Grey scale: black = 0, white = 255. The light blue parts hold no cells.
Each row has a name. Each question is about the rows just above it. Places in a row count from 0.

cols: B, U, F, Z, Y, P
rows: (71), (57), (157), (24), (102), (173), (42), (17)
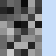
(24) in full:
[163 121  11  24 175  24]
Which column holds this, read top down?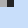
Z

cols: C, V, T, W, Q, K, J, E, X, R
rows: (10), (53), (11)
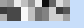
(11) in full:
[176  72  72 249 192 114 130 207 207 160]
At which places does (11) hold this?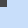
1 2
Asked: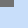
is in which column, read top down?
K
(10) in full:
[160 146 235 192 146 235  14 101 219 176]
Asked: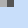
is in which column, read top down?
R
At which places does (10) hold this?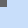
7

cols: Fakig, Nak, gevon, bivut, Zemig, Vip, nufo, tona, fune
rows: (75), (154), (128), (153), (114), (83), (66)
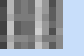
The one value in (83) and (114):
[93]
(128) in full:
[ 79 167 123 123 123 182 136  93 136]

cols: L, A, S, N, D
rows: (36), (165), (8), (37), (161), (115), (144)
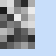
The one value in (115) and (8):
[143]
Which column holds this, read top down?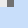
S
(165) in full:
[ 27 203 143 172 235]
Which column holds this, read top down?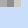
N
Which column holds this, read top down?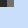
D
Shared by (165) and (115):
[143]
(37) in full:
[ 82 127 113 203 219]

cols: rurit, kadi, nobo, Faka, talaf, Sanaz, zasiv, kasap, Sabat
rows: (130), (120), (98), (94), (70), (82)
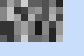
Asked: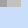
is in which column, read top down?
kadi
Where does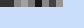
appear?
(94)

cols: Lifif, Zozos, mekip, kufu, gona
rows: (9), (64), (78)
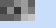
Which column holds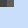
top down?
Lifif
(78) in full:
[ 95  95 111 183 196]
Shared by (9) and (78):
[95]
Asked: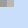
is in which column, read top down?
kufu

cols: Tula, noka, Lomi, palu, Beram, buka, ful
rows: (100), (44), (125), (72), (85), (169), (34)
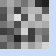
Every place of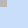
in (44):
4 5
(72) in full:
[115 144  77 183 170 183 170]
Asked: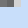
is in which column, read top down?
ful

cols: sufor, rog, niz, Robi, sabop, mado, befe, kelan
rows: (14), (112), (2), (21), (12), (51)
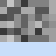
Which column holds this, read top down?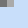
sufor
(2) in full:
[ 73  86 143  99 143  99 143 158]
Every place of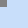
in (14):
2 4 5 6
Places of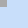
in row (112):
0 3 4 7

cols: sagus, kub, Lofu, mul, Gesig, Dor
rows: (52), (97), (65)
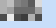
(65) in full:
[ 76 233  76  61 176  76]
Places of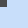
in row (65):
0 2 5
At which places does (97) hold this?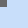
2 3 4

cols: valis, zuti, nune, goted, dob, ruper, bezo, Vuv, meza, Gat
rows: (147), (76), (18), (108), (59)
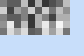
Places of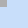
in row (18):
5 8 9
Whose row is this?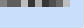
(147)
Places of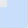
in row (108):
1 6
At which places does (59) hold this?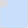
1 3 6 8

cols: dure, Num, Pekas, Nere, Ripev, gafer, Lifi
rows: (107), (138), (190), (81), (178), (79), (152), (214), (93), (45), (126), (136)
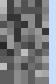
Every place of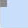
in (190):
0 3 4 6
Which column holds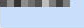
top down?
Nere
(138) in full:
[177  66  95  82  82  82 124]
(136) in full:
[ 95  95 140 124  95 124 124]
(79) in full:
[ 95 153  52 111  95 140 153]
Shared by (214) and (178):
[52]

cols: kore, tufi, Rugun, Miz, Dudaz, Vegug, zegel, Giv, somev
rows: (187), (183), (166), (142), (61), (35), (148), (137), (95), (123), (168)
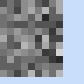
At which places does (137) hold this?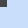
7
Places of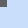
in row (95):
0 2 5 6
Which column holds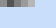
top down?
Miz
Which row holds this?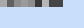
(35)
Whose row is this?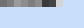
(137)
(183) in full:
[141 113  69 141 169 126 182  97 169]
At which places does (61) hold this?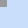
2

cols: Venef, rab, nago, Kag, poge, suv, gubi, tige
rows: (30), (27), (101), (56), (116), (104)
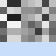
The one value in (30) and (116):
[174]
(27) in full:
[100 216 204 145 145 129 204 129]

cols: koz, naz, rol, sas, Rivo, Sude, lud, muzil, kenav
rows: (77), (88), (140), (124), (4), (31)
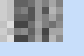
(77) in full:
[205 193  98  98 113 153 128 165 128]
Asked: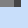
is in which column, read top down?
lud
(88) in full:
[205 193 113 128  85 153  85 181 153]
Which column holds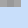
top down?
Sude

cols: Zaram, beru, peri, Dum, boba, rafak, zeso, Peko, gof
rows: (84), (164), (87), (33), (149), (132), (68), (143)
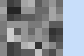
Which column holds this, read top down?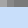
Zaram
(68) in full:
[136  62  76 177 193  50 165 136  92]
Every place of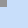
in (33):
1 2 3 6
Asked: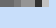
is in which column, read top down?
rafak
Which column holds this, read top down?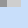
beru
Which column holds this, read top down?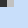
rafak

